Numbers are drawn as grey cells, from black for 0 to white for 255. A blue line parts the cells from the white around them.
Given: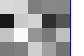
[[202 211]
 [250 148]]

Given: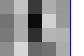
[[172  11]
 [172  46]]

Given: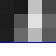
[[ 85 225]
 [105 184]]

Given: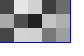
[[ 78  32]
 [210 209]]

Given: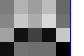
[[200 172]
 [ 18  65]]

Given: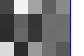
[[ 97  53]
 [103  54]]
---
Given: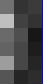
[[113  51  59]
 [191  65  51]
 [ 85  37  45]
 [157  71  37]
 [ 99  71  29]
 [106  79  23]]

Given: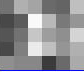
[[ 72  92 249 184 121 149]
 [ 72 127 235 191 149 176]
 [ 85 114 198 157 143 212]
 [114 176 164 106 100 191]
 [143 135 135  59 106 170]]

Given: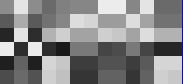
[[236  45 236  45  25 121 121  69  76 121  69  37  37]
 [140 228 140 106 128 134 134 236 236 134 228 106 106]
 [ 90 171  90 114 134 221 213 156 156 221 163 114 114]
 [ 76 106  82 207 192  53  53  98  98  53  98 207 199]
 [ 37 228  45 178 207 163 163 207 199 163 221 178 178]
 [ 31  98  31 213 199  61  61  82  82  61  90 213 213]]

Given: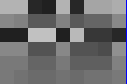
[[ 32  32 193 193  32 185  55  55  39]
 [121 114 107 107 114 107 114 114 121]
 [121 121 101 101 121  95  95  95 129]
 [136 129  89  89 129  89 101 101 136]
 [136 136  83  83 136  83  83  76 144]
 [179 179  39  32 179  39 165 165 173]]

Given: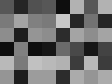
[[185 122 193 185 178  60 185  60]
 [149  29 156 156  44 171 149 171]
 [141  29 149 141  44 164 141 164]
 [122 164 128 122 200  37 115  37]
 [ 87  37  81  87  14 178  87 178]
 [ 14 128  14  22 107  73  22  67]]

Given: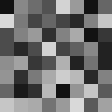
[[198 177 170 115 154 217  90 162]
 [ 76 130 154  48 130 170  18  55]
 [148  48 122 170 205 185  40 130]
 [ 18 136 109  82 211 154  18 102]
 [ 76  40  76 211  68  96 136  34]
 [217 122  68 102  68  40 130 198]
 [142 162  55  82 177  34 115  34]
 [102  26  48 185  18 148 198  90]]
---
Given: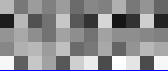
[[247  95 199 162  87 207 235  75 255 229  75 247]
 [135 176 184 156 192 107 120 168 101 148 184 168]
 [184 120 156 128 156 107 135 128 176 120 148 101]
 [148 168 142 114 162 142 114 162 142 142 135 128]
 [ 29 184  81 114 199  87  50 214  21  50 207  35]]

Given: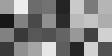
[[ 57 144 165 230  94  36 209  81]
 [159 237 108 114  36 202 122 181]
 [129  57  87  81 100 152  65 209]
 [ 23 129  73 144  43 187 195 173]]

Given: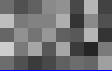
[[205 122 166  88 166  59  37 122]
 [190 122 130 130 174  52 138  80]
 [102 145 116 151  96  88 182  52]
 [109  80  96 138 145  72 182  66]
 [109  80  59  72  96 109 102 159]]

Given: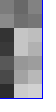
[[ 44 203 209]
 [ 51 197 190]
 [ 73 163 184]
 [ 57 197 177]
 [ 88 151 157]
 [124 104 130]
 [138 111 118]]

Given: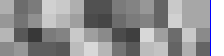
[[151 116 144 201 182 159  75  69 108 123 131 100 209 167 167]
 [175 108 123 209 201 175  81  81 123 131 151 100 201 167 167]
 [138 151  94  94  88 188 216 182 116  88 188 195 100 175 100]
 [182  88  56 123 131 201 159 138  75  63 216 159 108 201 138]]

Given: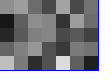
[[101 128 150  81  57 122 114]
 [ 23  95 142 134  51 157 108]
 [ 38  89 128 134  73  89  65]
 [142 157 108  73 163  73 114]
 [191 122  44  81 220  95  31]]
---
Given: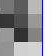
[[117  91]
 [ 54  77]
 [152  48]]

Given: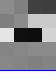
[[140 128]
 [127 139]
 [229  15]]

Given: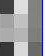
[[ 65 222]
 [163 193]
 [172 180]]

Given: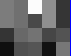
[[124 112]
 [124 112]
 [ 52 104]]

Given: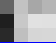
[[101 194]
 [ 31 200]
 [ 41 191]]

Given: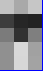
[[195 169]
 [ 61  38]
 [123  49]]

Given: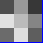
[[ 78 153]
 [225 187]
 [107 222]]

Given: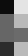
[[ 12 228]
 [102 185]
 [102 107]]

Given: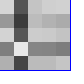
[[213  84]
 [152  59]
 [211  86]]
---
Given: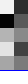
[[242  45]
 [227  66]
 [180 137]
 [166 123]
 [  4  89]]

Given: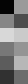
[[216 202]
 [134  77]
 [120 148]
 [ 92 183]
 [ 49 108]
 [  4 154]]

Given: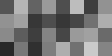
[[146 161  55  78  55  70 113 174]
 [138  93  62 132  70 154 161 106]
 [ 85 181  99 154  78 189  62 146]
 [ 40 120  48 126 174 113 202 132]]

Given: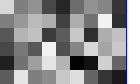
[[215 127 146  72  38 108 146 133  53]
 [127 153 186 173  65 173 114 242  46]
 [ 93 228 127 140 200 222 101  53  26]
 [ 87 180 193  59  93 200  46 173 193]
 [ 72 120  87 242  80 133 215 165 200]
 [ 32 114 159 228 180   3  18 208 101]]

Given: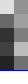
[[223 146]
 [105 159]
 [ 64 188]
 [ 50 126]
 [ 35 113]]

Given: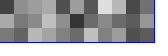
[[170 121 137 191 143  53 107 137 107  92 150]
 [121  99 184 163 129 107 191 129 157  80  92]
 [ 66 143 157 170  80 157  86 223 184  72 113]]
